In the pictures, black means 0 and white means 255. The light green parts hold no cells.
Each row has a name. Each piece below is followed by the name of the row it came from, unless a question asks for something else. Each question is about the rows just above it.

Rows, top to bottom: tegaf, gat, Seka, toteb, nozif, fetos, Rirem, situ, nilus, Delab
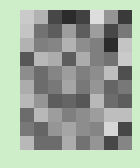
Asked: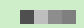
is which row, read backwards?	nozif
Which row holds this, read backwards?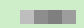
nozif

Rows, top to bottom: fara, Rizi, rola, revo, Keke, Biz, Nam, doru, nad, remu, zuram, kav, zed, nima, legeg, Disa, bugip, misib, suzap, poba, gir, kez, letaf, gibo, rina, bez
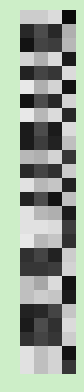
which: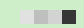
bez
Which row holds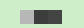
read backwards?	rola

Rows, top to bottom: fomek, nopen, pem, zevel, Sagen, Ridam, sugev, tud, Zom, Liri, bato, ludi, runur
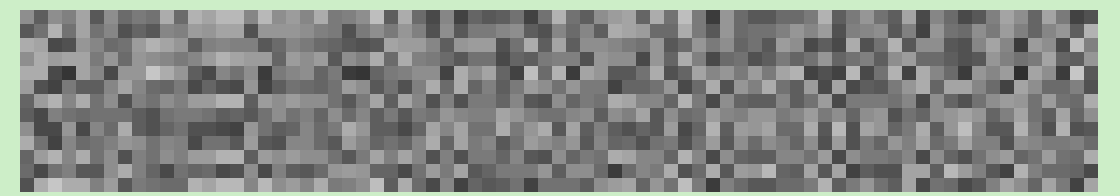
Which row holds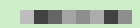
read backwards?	Sagen
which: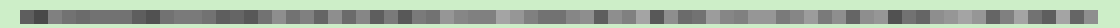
tud

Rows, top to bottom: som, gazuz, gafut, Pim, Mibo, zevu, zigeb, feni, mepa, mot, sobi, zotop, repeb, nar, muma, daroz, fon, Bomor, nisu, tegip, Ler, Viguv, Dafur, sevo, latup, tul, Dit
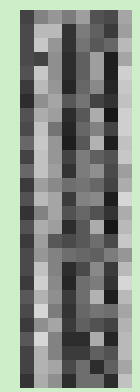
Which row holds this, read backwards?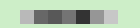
gafut
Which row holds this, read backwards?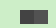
Dafur

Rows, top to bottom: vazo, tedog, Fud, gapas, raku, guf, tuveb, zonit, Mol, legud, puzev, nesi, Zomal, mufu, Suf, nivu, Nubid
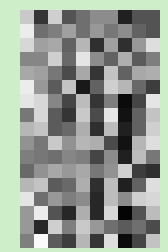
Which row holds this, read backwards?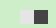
tuveb
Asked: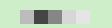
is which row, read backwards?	tuveb
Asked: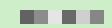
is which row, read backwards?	gapas
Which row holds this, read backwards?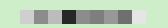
mufu
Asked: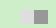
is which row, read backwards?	Fud
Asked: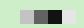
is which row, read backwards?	zonit
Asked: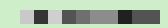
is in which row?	vazo

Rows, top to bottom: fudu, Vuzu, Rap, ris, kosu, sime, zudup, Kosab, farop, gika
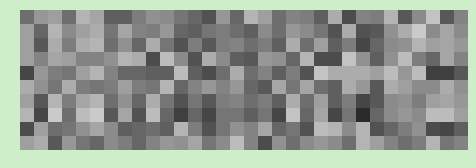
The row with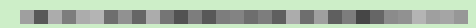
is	Rap
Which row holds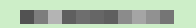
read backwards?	farop

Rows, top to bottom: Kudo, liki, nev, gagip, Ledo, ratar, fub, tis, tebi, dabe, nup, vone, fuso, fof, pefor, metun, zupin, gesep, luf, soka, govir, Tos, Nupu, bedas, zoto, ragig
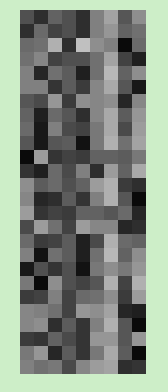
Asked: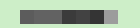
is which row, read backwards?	nup
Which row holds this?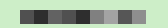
Kudo
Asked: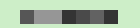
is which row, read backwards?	bedas
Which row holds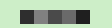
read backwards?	vone

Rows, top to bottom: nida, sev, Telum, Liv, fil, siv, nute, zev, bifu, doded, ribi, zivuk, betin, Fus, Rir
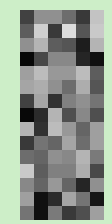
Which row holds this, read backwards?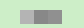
ribi
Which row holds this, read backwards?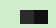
Fus

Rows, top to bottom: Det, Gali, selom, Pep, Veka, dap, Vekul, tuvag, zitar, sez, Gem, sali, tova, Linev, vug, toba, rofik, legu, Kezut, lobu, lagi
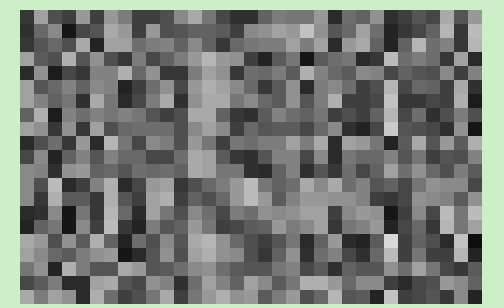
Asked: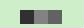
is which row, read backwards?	sali
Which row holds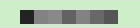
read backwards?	dap
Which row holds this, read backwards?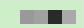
sez
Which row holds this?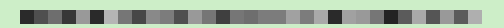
sez

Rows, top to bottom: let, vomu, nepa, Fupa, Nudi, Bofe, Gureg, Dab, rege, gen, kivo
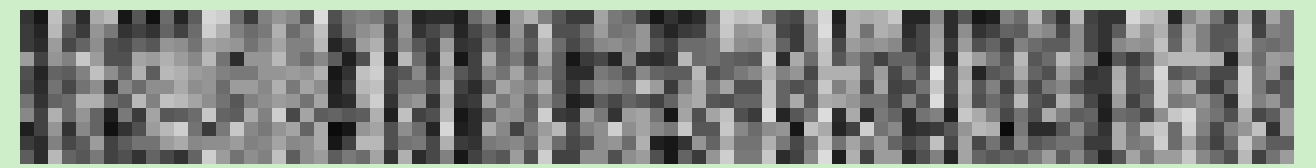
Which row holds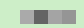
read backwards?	rege
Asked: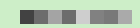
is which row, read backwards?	gen
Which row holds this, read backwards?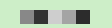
Gureg
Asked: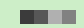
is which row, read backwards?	Bofe
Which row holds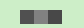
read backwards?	Gureg
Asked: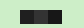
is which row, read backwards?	let
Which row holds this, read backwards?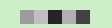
Fupa

